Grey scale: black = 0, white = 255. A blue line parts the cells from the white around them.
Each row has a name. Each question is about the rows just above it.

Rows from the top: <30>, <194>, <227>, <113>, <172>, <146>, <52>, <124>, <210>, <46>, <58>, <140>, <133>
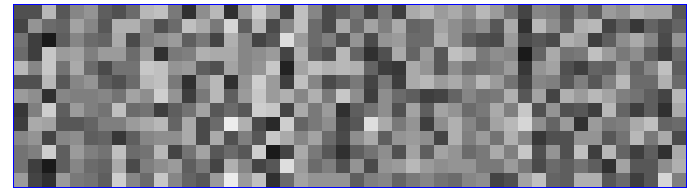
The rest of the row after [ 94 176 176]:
[ 87 107  62  87 214 127]
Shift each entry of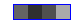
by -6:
[ 94  42  74 164]

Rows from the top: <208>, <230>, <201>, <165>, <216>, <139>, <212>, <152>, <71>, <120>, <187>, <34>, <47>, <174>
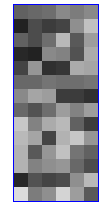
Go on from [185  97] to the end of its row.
[60]
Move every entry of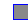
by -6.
[131]
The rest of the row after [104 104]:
[116 110 110 116]
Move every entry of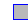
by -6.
[179]
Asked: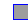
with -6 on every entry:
[151]

